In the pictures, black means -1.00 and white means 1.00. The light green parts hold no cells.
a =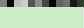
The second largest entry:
0.48
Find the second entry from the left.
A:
-0.94
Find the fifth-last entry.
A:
-0.94
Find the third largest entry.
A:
0.12

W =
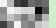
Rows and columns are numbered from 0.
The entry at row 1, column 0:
0.10
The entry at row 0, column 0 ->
0.90
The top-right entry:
-0.15
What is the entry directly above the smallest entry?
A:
-0.27
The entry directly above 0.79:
-0.50
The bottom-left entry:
-0.50
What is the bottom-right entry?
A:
0.66
